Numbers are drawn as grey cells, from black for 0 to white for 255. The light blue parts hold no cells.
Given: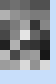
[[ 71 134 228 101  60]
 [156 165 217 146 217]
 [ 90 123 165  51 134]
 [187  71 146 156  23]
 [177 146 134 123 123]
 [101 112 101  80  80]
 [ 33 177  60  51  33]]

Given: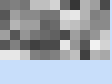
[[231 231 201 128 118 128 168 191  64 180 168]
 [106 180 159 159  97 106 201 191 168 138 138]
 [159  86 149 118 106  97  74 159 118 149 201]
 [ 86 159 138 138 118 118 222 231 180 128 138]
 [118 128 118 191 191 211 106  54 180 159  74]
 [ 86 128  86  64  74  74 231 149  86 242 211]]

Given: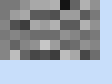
[[121 157 168  91  91  80 157 157  91 121]
 [121 121 145 168 168 177  20 100 177 145]
 [133 100 133 145 198 157 100 109 145 133]
 [121 133 121 109 109 109 145 133 109 121]
 [133 189 100  71  80  61 189 168  71 109]
 [133  80  61 168 157 177  91  91 177 145]]

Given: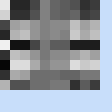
[[  6 220 220 170 129 148 148 220 201 210]
 [ 38 179 191 148 129 138 129 201 170 191]
 [ 48 191 179 148 120 138 138 160 179 160]
 [ 69 160 170 148 129 138 138 191 160 179]
 [ 48 170 160 110 110 110 101 101 120 120]
 [179  81  81 110 110 120 120  48  92  59]
 [210  48  48  81 129 101  92 101  59  69]
 [231  38  38  69 129 101  92  81  48  59]
 [240  18  18  69 120  92  92  29  29  29]]

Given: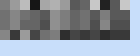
[[125 155 188  22 167 177 155  89 101 200  34  89 200]
 [134  57 155  69 113 125  46  69  57  69  46  57  57]
 [113 134 113 101  89 144 125 101 113  89 125  89  89]
 [113 134 101 101  79 144 125 101 113  79 134  79  79]]

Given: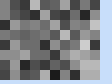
[[142 142 162 109 109  57 142 174 162 142]
 [ 47 153 121 131 109 162  78 131 121 194]
 [ 57 153 109 109  47 142  98 121 205  57]
 [121 109  98 109 121  89 184  89 153 131]
 [ 69 142  78  89 174  27 131  47 174 174]
 [131  89  69  47 162  69  57 109  38 142]
 [131  78  57 184  89  98 162  69 121  69]
 [ 78 153  38  78  57  98  78 142 184 184]]

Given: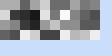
[[ 98  79 237 207  68  68 237 184 195 237]
 [174 174  98 164 207 108 108 164 120 132]
 [154 132  57  35 154 195 142 142  89  89]
 [216  57  45  24 226 120 249 132  98  79]]
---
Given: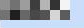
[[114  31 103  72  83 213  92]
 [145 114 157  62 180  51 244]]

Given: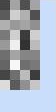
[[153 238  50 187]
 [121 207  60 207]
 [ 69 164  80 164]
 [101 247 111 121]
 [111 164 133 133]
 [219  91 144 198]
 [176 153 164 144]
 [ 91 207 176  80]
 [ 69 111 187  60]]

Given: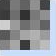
[[ 58 110  49 121 144]
 [132 166  58 166 187]
 [ 68 121  98 144  68]
 [206 155 110 132  98]
 [ 89 132 166 177 155]]

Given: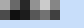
[[ 75  16  28  87 114  64]
 [170 105  40 146 203 134]]

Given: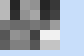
[[119 107 107 119 107 156]
 [ 95 128 128  86 196 196]
 [ 86 146 137  65 241 241]
 [185  46 146 166  46  65]
 [185  37 156 146  37  56]]

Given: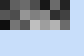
[[ 14 117  86 191 158 179 107]
 [ 35  96 107  77  23 107  35]
 [ 86  77 149 128 137  47  65]]

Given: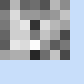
[[ 83 183 101 110  83 183 140]
 [130 219 152 152 140 152 195]
 [162 174 174  38 110 195  72]
 [101 207 207 120 195 162  72]
 [ 92 230 219 252 152  92 120]
 [120 207 230  50 219 183 162]]
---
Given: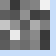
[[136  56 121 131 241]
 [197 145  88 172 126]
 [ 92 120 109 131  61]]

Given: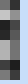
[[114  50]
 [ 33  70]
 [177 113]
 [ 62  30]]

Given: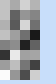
[[195 170 210 180]
 [177  90 214 112]
 [129 141  33  98]
 [157 190 118  65]]

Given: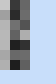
[[200  57 103]
 [181 113  83]
 [183  32  49]
 [176  30  96]]

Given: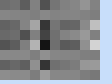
[[110 114  93 129  81 117 129 134 148 130]
 [ 98 104 132 165  54 117 100 102 138 191]
 [ 83  93 127 179  20 111  90  94 144 211]
 [ 97 104  95 144  52 112 118 124 151 154]]

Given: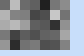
[[107 188 107  96  32 119 140]
 [171 185 158  95  88  49 145]
 [150  44 114 122  79  83 130]]
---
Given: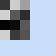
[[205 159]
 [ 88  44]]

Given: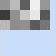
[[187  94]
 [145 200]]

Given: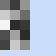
[[ 60 149]
 [164 107]]

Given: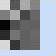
[[ 86 170]
 [172  70]]

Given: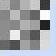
[[135 179]
 [188 135]]

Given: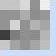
[[197 217]
 [148 173]]

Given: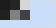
[[ 38 215]
 [129  65]]
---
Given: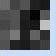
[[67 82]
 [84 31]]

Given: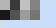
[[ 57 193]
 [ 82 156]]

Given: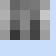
[[101 116]
 [116 134]]

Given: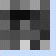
[[ 96 126]
 [ 13  13]]

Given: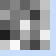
[[132  98]
 [122 130]]

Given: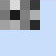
[[217 115]
 [ 26 129]]

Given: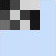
[[ 68 212]
 [203  53]]
